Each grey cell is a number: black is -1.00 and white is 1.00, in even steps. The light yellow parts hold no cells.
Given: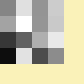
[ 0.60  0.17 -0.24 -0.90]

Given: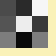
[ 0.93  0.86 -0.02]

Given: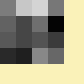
[-0.07 -0.13 -0.45 -0.68]

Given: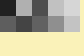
[0.68 0.12]

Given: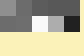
[-0.31  0.36]

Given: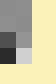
[0.11 0.12]

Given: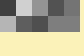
[-0.09 -0.01]

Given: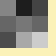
[-0.47 -0.07 -0.40]

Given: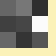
[-0.63 -0.45 -0.19]
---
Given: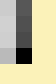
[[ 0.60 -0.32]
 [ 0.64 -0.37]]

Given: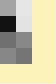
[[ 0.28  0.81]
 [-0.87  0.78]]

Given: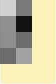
[[ 0.65 -0.04]
 [ 0.13 -0.86]]

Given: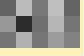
[[-0.22  0.46]
 [ 0.19 -0.66]]

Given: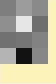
[[-0.01  0.22]
 [ 0.12  0.80]]

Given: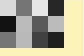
[[ 0.71 -0.09]
 [-0.86  0.46]]

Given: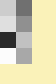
[[ 0.61 -0.12]
 [ 0.75  0.13]]
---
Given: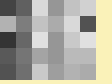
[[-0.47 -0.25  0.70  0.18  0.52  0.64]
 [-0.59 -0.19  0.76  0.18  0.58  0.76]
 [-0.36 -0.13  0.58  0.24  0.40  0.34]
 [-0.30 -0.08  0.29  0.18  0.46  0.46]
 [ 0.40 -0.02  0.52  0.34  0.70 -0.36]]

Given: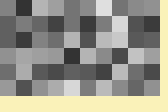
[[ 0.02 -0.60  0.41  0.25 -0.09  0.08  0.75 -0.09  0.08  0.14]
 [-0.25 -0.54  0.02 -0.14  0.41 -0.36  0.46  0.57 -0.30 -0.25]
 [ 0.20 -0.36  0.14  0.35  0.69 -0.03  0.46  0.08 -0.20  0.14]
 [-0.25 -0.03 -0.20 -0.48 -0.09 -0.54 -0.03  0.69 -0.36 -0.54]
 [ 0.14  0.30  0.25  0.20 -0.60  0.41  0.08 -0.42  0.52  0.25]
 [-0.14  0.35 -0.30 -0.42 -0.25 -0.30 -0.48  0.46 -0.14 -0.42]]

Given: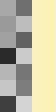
[[ 0.27 -0.23]
 [ 0.32 -0.13]
 [ 0.43 -0.08]
 [ 0.55 -0.02]
 [ 0.21  0.49]
 [-0.66  0.60]
 [-0.50  0.66]]

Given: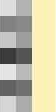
[[-0.54 -0.33]
 [-0.22 -0.11]
 [ 0.01  0.07]
 [ 0.55  0.24]
 [ 0.67  0.34]
 [ 0.73  0.40]
 [ 0.79  0.45]]

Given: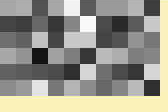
[[-0.47 -0.52 -0.19 -0.58  0.05  0.95 -0.41 -0.68 -0.29  0.57]
 [-0.24 -0.29 -0.35 -0.41 -0.63  0.67 -0.13 -0.41 -0.58  0.67]
 [-0.13 -0.24  0.51 -0.47  0.57  0.57 -0.47 -0.35  0.15 -0.07]
 [ 0.31  0.15 -0.85  0.26 -0.01 -0.58  0.46  0.36 -0.01  0.05]
 [ 0.10  0.21  0.78 -0.07  0.41  0.10 -0.19  0.05  0.46 -0.63]
 [ 0.31  0.36 -0.35  0.31  0.89 -0.29  0.21  0.21  0.41 -0.52]]

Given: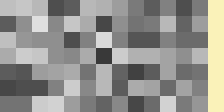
[[-0.44 -0.39 -0.39  0.01  0.60  0.07  0.44 -0.28  0.34  0.28 -0.16  0.28
   0.01]
 [-0.28 -0.33  0.23  0.28  0.34 -0.10  0.44 -0.22 -0.49 -0.28  0.28 -0.16
  -0.10]
 [-0.10 -0.10  0.60  0.65  0.23 -0.04 -0.22  0.07 -0.44 -0.16  0.65 -0.04
   0.18]
 [-0.28  0.12  0.75  0.07  0.55  0.34 -0.44  0.12 -0.10 -0.04  0.44 -0.22
   0.23]
 [ 0.50  0.18  0.12  0.12 -0.39  0.01  0.70  0.01 -0.33 -0.33  0.01 -0.16
  -0.16]
 [ 0.50  0.55  0.44 -0.39 -0.28  0.44  0.39  0.23 -0.04 -0.28  0.01 -0.39
  -0.04]
 [ 0.34  0.60  0.55  0.12  0.07  0.34 -0.55  0.60  0.39  0.39  0.28  0.12
   0.44]]
